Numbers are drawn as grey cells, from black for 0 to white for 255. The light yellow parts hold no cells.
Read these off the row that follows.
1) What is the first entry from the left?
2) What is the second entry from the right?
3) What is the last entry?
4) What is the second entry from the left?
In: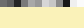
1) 109
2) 239
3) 251
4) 94

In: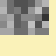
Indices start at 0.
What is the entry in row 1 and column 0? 180
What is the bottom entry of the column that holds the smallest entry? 123
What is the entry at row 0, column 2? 81
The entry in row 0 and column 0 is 165
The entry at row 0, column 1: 110
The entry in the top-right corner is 180
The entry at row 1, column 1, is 110
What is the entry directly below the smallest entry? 180
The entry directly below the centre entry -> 110
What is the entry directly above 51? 95

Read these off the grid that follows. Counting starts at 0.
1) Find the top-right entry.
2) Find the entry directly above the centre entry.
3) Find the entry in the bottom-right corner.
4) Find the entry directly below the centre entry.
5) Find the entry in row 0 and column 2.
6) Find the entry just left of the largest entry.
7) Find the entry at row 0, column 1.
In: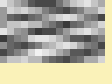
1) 170
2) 115
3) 212
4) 212
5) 170
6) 212
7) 197

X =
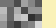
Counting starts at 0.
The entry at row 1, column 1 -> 101
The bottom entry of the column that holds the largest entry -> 214
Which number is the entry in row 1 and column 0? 188
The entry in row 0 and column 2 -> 75
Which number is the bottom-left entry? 147
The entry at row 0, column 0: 116
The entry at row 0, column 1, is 116

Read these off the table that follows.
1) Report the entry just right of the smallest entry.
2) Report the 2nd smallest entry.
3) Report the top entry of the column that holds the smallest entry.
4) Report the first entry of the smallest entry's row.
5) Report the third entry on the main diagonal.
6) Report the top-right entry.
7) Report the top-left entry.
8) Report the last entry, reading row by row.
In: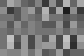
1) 142
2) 45
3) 180
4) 142
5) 88
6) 167
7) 102
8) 102

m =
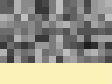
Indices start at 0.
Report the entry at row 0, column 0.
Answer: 97
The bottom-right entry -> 71
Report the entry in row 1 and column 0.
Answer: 97
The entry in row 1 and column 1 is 97
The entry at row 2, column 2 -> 109
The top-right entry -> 178
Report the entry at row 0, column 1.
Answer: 83
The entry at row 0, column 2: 178
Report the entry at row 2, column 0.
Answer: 178
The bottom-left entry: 124
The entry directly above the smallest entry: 71
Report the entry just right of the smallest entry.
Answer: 44
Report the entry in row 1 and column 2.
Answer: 178
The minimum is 30
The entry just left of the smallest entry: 71

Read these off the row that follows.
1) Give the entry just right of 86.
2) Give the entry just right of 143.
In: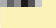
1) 200
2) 28

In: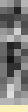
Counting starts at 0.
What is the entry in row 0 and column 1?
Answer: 151
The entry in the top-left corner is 167
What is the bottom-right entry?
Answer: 181
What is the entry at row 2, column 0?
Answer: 64
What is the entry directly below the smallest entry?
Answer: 49
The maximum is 221
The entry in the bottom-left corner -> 181
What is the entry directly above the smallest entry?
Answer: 49
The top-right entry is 181
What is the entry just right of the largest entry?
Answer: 135
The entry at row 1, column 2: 35
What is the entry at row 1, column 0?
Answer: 104
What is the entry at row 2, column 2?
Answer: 77
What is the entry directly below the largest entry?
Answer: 181
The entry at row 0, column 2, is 104
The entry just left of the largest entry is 135

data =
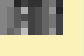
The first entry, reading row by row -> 132
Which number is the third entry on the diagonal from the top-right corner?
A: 101
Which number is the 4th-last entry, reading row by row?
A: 77
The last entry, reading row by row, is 65
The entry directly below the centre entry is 65
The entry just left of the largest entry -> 117
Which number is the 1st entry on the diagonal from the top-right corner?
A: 49
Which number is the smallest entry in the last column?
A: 37
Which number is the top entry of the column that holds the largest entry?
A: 65
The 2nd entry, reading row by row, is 132
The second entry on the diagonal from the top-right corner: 147
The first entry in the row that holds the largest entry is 132
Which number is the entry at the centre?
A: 65

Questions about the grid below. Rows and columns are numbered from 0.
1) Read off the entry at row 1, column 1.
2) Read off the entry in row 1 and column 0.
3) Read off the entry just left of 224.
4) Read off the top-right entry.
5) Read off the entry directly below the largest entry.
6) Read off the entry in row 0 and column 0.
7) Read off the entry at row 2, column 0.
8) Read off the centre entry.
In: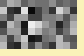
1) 52
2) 199
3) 36
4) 96
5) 212
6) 112
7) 125
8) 212
